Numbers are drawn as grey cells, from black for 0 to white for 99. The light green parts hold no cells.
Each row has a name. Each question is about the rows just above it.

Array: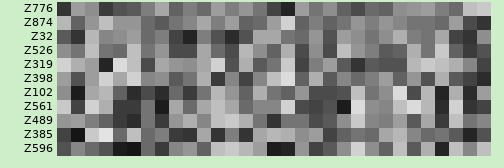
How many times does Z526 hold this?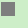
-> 1
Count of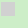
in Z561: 3

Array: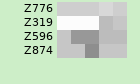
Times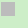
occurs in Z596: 2
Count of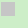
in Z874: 4
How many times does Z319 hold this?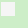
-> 0
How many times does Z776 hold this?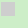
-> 4

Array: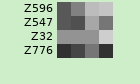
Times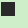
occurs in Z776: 0
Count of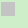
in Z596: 1
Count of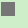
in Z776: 1
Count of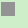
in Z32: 3

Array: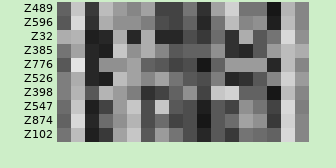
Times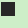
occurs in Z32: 4
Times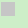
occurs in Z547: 3

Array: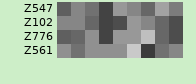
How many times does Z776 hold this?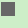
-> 2
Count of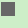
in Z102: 2
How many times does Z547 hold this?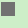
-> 1
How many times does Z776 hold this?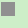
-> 1
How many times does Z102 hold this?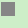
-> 3
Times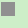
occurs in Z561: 4

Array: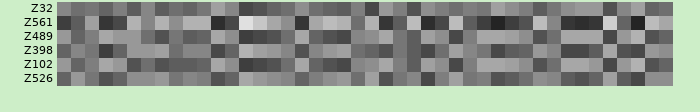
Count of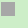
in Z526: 1
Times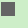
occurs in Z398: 5

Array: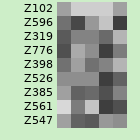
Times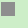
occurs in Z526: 3
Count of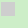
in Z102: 3
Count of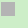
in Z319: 1

